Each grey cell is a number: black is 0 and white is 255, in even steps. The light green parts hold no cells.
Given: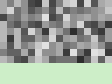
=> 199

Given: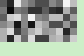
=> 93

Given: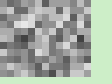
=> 201

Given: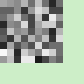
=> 70

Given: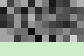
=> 81
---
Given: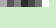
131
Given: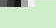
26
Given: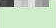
209
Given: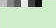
91
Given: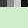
201
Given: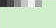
137
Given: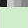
165
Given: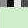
227
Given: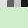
195
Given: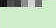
64
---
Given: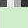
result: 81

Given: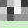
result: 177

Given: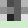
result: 212

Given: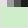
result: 226

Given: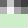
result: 185

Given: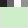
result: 35

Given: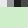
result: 234
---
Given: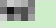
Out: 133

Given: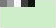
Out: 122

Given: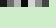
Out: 111

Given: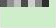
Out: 134

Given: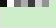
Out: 147

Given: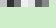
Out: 136

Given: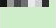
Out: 112

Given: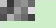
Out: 119

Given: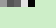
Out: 100

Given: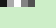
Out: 131
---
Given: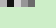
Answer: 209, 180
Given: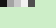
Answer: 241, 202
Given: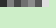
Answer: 223, 140
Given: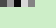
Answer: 216, 160
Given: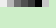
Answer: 238, 198
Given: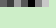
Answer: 200, 158
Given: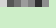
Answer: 212, 156
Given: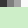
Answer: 250, 166
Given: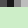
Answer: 189, 136
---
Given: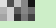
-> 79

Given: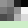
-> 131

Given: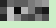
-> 106

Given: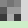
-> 116

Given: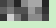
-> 96

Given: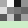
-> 249

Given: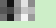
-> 18

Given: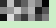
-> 193
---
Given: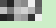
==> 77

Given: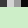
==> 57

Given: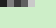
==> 31

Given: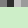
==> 126

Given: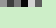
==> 151

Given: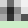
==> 212

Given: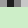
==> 157

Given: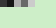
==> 54
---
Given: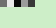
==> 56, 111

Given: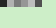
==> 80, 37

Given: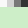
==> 50, 249

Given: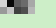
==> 167, 153

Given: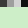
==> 15, 57

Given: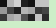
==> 195, 56

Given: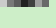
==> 105, 203

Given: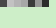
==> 44, 71

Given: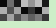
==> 26, 69
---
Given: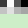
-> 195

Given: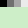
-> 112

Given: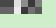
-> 140

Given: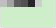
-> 162

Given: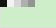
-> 175

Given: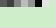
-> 146

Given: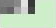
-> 167
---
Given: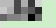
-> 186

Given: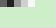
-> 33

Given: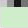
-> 145

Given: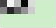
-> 245

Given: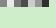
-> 234

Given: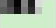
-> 60

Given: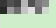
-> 81

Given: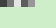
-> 120
